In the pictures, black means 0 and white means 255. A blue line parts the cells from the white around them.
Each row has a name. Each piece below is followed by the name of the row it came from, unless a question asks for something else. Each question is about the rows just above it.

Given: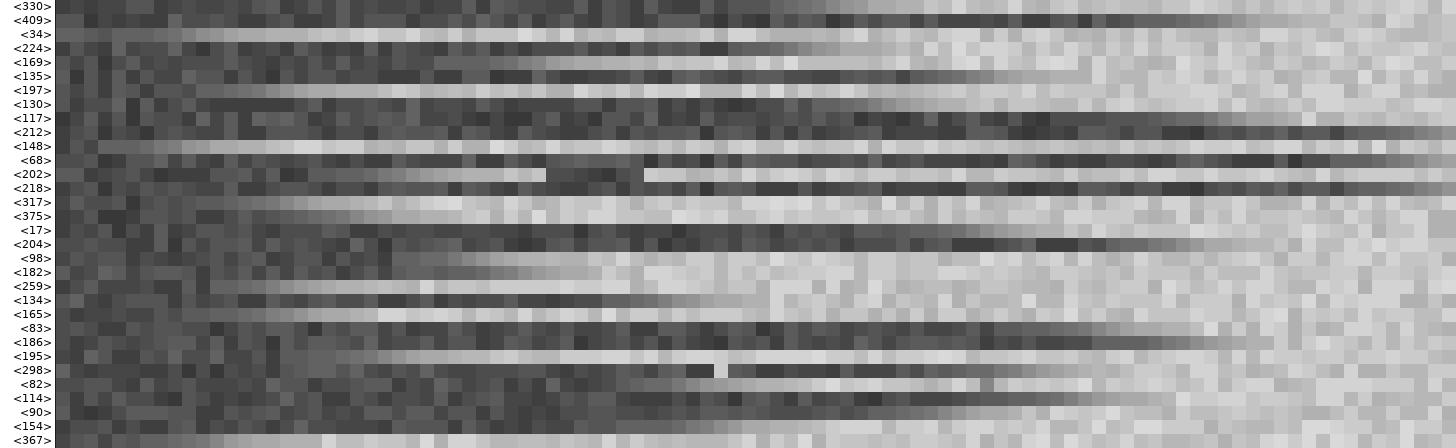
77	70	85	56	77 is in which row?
<17>
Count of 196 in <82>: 7
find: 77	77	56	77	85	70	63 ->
<17>
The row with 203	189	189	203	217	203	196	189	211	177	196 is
<17>
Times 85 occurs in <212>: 24

